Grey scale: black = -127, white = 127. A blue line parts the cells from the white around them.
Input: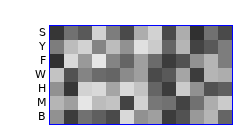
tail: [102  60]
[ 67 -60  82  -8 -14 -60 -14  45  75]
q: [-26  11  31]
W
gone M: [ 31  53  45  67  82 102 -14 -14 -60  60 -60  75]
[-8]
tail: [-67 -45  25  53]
[-26]
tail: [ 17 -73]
[ 82  89  37  89  67 -26 -67  75  17 -45 -32]
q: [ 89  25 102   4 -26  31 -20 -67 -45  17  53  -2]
F
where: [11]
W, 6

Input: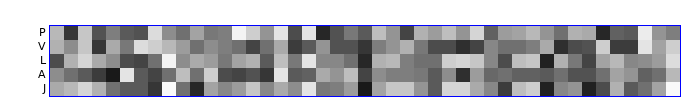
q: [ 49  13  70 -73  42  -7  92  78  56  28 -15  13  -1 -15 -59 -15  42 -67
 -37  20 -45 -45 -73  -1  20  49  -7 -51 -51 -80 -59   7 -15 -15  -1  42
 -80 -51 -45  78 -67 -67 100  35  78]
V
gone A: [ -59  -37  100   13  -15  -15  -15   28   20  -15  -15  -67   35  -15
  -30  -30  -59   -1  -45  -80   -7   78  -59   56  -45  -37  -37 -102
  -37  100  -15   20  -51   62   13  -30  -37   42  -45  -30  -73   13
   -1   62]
[-23]
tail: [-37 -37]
[ -73  121  -15  -88   35    7   28   70    7   42   13  100   -7   -1
   28 -102   35   70   70   20  -37   85   85   42    7  -67   62   78
  -94    7   20  -94  -51   49  -37  -15   35  121]
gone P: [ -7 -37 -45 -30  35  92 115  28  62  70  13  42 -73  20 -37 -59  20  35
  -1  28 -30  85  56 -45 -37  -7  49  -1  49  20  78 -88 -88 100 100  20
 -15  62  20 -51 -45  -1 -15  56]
[108]

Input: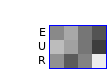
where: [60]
U, 1
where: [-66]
U, 4
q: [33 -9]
U
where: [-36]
R, 2
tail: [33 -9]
[-66]
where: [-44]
E, 4

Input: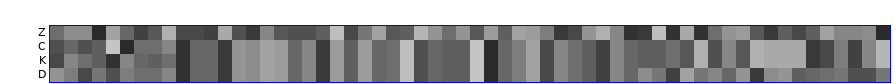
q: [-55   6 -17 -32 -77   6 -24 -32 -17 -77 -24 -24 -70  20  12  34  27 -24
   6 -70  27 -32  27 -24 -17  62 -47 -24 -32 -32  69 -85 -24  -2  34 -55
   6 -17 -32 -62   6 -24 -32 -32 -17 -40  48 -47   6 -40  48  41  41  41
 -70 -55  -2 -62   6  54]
K
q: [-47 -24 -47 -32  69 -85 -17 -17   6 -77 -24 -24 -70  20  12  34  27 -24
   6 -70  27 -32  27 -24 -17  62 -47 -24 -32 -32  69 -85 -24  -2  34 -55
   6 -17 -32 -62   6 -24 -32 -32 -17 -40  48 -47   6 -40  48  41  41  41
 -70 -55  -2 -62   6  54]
C
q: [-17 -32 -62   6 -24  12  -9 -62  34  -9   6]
D

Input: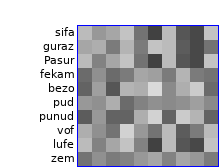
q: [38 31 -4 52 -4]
fekam
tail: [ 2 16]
[10 16 31 10]

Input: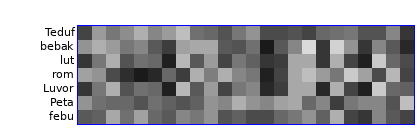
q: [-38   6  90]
bebak
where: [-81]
rom, 4
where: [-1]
rom, 10
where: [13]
Teduf, 4

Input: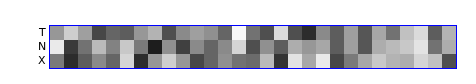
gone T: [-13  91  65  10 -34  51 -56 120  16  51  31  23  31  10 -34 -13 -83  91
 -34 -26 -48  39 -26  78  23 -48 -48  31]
[-41]
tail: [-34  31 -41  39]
[-13  65  91 -34  51]
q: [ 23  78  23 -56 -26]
X
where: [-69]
N, 2
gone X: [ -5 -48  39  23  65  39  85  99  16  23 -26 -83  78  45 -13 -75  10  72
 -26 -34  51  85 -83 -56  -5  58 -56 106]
[-20]
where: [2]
N, 5

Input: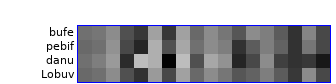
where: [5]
bufe, 17
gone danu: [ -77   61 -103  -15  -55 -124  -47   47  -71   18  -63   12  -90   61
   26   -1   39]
[-84]
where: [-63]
danu, 15
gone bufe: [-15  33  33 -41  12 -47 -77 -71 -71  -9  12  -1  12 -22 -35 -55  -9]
[5]

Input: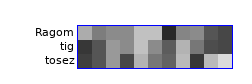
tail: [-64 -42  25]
[-56  51  -8 -29  58 -72  58  91]
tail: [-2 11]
[ 11  65  65 -86   5  11 -42 -56]
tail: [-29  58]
[-72  58  91]
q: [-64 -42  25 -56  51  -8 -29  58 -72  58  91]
tosez
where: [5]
Ragom, 8

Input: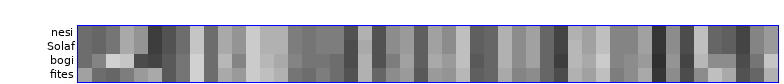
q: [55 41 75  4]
bogi
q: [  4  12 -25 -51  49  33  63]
fites
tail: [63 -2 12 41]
[-73  12 -51  12  63  41 -45 -25  49]

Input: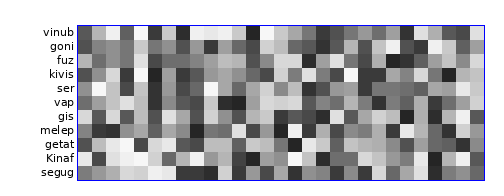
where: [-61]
Kinaf, 12
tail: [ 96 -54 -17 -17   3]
[ 31  61  53 -46  10  88  88 -82  31  96  -9 -54  47 -90 -76 -31  31  67
  10  88]
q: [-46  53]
gis
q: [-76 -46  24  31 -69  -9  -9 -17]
ser

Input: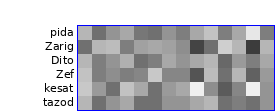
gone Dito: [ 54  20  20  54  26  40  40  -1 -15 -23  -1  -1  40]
[48]
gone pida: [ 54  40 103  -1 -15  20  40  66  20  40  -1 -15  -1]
[-8]
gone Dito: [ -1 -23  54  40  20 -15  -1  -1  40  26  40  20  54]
[48]
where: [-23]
Dito, 11

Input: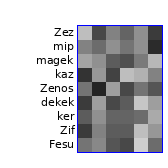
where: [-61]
kaz, 3
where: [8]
Fesu, 2
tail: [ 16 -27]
[-27 -19  42]
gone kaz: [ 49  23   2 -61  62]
[-76]

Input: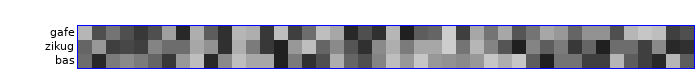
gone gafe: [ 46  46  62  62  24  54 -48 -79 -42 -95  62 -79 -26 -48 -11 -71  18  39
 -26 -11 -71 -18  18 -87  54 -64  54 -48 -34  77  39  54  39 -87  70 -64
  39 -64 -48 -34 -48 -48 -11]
[32]
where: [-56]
zikug, 4

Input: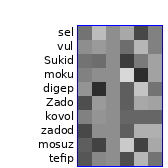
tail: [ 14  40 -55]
[1]
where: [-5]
Sukid, 5

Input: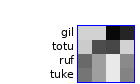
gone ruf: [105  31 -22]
[10]
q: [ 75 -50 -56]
totu
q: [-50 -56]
totu
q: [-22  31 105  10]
ruf
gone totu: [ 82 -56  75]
[-50]
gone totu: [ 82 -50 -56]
[75]
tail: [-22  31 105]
[10]

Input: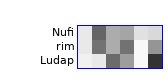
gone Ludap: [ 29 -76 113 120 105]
[-20]
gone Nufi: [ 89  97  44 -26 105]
[37]
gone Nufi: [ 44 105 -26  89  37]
[97]
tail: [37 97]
[89]
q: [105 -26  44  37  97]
Nufi
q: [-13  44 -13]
rim
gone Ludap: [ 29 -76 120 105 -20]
[113]

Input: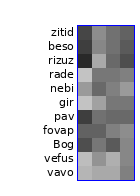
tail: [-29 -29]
[ 0 13]
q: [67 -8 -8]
rade

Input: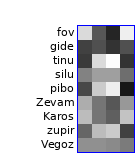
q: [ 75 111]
pibo
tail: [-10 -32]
[67]
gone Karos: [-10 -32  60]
[67]
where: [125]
tinu, 3
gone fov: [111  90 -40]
[-90]
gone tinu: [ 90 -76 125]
[-69]

